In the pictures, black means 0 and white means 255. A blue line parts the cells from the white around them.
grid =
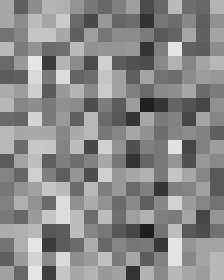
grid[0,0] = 167
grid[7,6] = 77
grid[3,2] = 146
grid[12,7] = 208
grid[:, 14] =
[103, 95, 97, 93, 164, 156, 107, 70, 164, 130, 129, 152, 135, 162, 133, 70, 78, 163, 164, 156]
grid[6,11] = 137
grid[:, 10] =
[76, 50, 124, 53, 77, 164, 106, 31, 167, 145, 128, 101, 177, 128, 94, 177, 31, 121, 92, 177]
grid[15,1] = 103
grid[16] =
[172, 175, 184, 87, 92, 188, 133, 120, 87, 70, 31, 115, 189, 88, 78, 113]
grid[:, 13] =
[110, 135, 166, 98, 134, 140, 166, 83, 70, 140, 70, 80, 166, 131, 155, 165, 88, 148, 136, 166]
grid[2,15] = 164
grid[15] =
[122, 103, 155, 198, 220, 188, 109, 188, 111, 159, 177, 128, 123, 165, 70, 149]
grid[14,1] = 175
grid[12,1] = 102
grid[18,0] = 96
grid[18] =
[96, 155, 211, 139, 218, 143, 155, 192, 123, 167, 92, 130, 228, 136, 164, 183]
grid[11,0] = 92
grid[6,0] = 171
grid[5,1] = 95
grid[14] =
[129, 175, 146, 106, 220, 144, 171, 147, 108, 138, 94, 136, 210, 155, 133, 115]
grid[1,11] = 118
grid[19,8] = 160
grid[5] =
[92, 95, 218, 123, 220, 100, 109, 195, 160, 95, 164, 114, 109, 140, 156, 152]
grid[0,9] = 158
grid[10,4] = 131
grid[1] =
[167, 140, 188, 165, 202, 106, 72, 151, 102, 109, 50, 118, 109, 135, 95, 145]
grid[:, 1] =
[95, 140, 133, 124, 153, 95, 157, 133, 101, 168, 108, 163, 102, 146, 175, 103, 175, 175, 155, 103]
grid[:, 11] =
[103, 118, 89, 127, 137, 114, 137, 53, 122, 109, 120, 121, 122, 53, 136, 128, 115, 55, 130, 137]
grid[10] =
[185, 108, 200, 198, 131, 188, 72, 208, 147, 80, 128, 120, 225, 70, 129, 157]
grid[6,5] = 179

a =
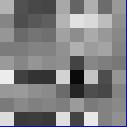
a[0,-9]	179
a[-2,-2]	130
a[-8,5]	225
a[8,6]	232
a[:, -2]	[108, 189, 152, 164, 126, 77, 71, 130, 130]
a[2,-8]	106
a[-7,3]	111
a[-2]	[122, 137, 128, 132, 126, 155, 122, 130, 137]
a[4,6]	135
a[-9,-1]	153
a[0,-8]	81
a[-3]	[152, 154, 143, 138, 107, 37, 78, 71, 131]
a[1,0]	133
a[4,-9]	154
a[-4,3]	50
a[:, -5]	[168, 180, 161, 145, 143, 210, 107, 126, 223]
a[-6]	[123, 124, 131, 130, 145, 176, 156, 164, 131]
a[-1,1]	58
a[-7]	[150, 106, 116, 111, 161, 141, 170, 152, 136]
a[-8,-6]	95
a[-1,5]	67
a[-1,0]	220
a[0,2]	72
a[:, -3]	[175, 217, 170, 156, 135, 196, 78, 122, 232]

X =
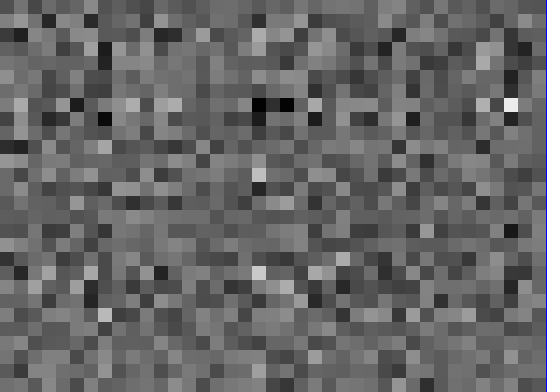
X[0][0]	80
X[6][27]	101
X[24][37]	109
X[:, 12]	[91, 110, 46, 114, 119, 110, 110, 172, 75, 126, 55, 140, 81, 127, 55, 113, 87, 132, 118, 98, 76, 120, 69, 73, 104, 134, 102, 140]
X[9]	[100, 148, 108, 78, 118, 97, 83, 77, 115, 126, 72, 133, 126, 107, 80, 101, 96, 108, 63, 89, 72, 114, 91, 91, 119, 102, 90, 98, 124, 86, 103, 85, 97, 82, 119, 88, 129, 112, 98]
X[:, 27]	[126, 138, 88, 35, 74, 94, 101, 93, 120, 98, 119, 91, 58, 87, 120, 90, 86, 110, 53, 47, 71, 118, 137, 90, 113, 77, 73, 87]
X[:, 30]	[82, 126, 134, 78, 57, 105, 107, 94, 109, 103, 119, 48, 75, 95, 108, 109, 151, 90, 120, 72, 131, 130, 81, 123, 97, 99, 117, 47]
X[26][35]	97
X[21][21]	154
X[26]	[90, 59, 132, 132, 111, 108, 98, 147, 82, 102, 114, 78, 102, 122, 112, 75, 106, 108, 159, 98, 115, 75, 101, 98, 95, 105, 104, 73, 59, 121, 117, 91, 114, 112, 81, 97, 107, 113, 114]
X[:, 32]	[89, 113, 89, 55, 92, 101, 97, 92, 83, 97, 101, 122, 92, 86, 103, 102, 84, 106, 81, 69, 111, 106, 134, 85, 117, 105, 114, 112]
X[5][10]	124
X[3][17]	125
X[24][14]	74
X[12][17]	93
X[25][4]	128
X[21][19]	102
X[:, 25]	[115, 91, 86, 58, 81, 54, 72, 136, 66, 102, 135, 104, 83, 76, 97, 95, 62, 83, 103, 76, 73, 88, 125, 82, 110, 116, 105, 117]
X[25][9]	123
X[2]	[59, 32, 134, 120, 90, 137, 139, 89, 90, 78, 125, 39, 46, 102, 155, 74, 90, 100, 172, 134, 148, 63, 115, 143, 75, 86, 96, 88, 39, 126, 134, 114, 89, 88, 73, 115, 54, 92, 95]
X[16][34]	85
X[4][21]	112
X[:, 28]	[132, 101, 39, 123, 123, 108, 128, 131, 149, 124, 54, 140, 75, 142, 94, 99, 92, 113, 118, 76, 64, 92, 56, 85, 125, 83, 59, 149]
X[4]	[117, 111, 100, 103, 98, 98, 105, 35, 133, 133, 137, 106, 119, 110, 88, 129, 99, 93, 94, 89, 57, 112, 129, 120, 101, 81, 116, 74, 123, 113, 57, 63, 92, 83, 169, 115, 76, 63, 81]
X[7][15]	112
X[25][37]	99
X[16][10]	102
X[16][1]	79
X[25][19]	78
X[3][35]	145
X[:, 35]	[107, 65, 115, 145, 115, 103, 120, 71, 129, 88, 109, 88, 103, 121, 96, 106, 129, 87, 141, 133, 112, 97, 67, 108, 97, 91, 97, 109]
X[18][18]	79
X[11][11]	109
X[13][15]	104
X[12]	[106, 71, 111, 142, 97, 125, 146, 97, 98, 77, 142, 60, 81, 112, 117, 125, 103, 93, 191, 112, 106, 78, 143, 138, 70, 83, 113, 58, 75, 121, 75, 107, 92, 128, 117, 103, 76, 63, 82]

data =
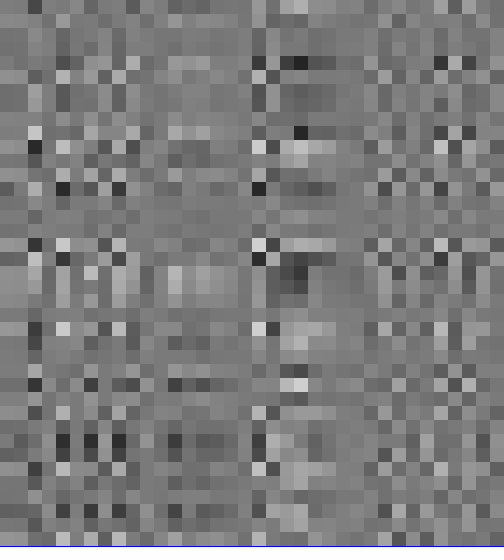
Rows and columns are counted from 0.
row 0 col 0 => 125
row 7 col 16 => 120
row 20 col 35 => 112
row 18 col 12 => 122
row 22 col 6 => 113
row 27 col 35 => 119
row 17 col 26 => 94
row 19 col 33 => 80
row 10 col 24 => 130
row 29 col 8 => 163
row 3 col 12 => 112
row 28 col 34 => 130
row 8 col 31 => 122
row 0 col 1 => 123
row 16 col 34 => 114
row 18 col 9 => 158
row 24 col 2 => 70
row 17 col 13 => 109
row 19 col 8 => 172
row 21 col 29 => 133
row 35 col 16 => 121
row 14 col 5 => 122
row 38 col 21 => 110
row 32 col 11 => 111
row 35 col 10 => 122
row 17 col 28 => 103
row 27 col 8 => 92
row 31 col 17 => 131
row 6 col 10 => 120
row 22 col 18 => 131
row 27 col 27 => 104
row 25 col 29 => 120
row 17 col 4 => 200
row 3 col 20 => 120
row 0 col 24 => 128
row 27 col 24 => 132
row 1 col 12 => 149

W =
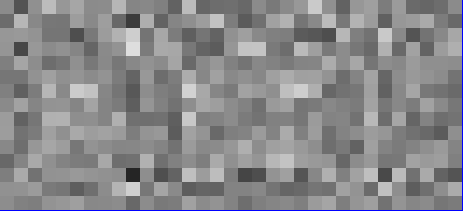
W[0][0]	139
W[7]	[138, 162, 133, 147, 148, 133, 164, 132, 123, 94, 149, 129, 114, 142, 166, 158, 140, 130, 112, 154, 161, 117, 122, 136, 129, 123, 163, 119, 136, 124, 162, 138, 119]
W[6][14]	168
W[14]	[141, 129, 126, 147, 151, 159, 136, 137, 140, 104, 140, 121, 124, 161, 139, 147, 131, 110, 127, 133, 137, 127, 155, 165, 126, 149, 159, 114, 148, 134, 139, 118, 123]
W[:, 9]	[133, 59, 206, 222, 136, 100, 88, 94, 112, 125, 135, 113, 37, 207, 104]
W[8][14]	128
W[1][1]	183
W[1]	[108, 183, 136, 119, 118, 157, 137, 158, 104, 59, 174, 99, 133, 143, 157, 194, 125, 91, 112, 161, 178, 117, 137, 187, 120, 179, 156, 96, 151, 155, 170, 124, 105]
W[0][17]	104
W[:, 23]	[144, 187, 78, 121, 172, 147, 103, 136, 131, 111, 110, 149, 176, 113, 165]
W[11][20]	195
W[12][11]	79
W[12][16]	126
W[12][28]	187
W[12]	[126, 170, 114, 146, 147, 153, 148, 145, 142, 37, 142, 79, 99, 191, 156, 189, 126, 69, 78, 147, 160, 85, 135, 176, 128, 162, 191, 73, 187, 113, 170, 99, 84]
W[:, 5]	[166, 157, 78, 133, 144, 148, 203, 133, 142, 169, 119, 124, 153, 94, 159]
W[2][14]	117
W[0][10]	136
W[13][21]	105
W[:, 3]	[188, 119, 117, 139, 109, 160, 182, 147, 177, 160, 166, 144, 146, 122, 147]
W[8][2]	118
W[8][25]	114
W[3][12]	167
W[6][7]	134
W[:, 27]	[124, 96, 201, 177, 141, 102, 97, 119, 108, 150, 131, 119, 73, 192, 114]
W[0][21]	152
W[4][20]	122
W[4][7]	137
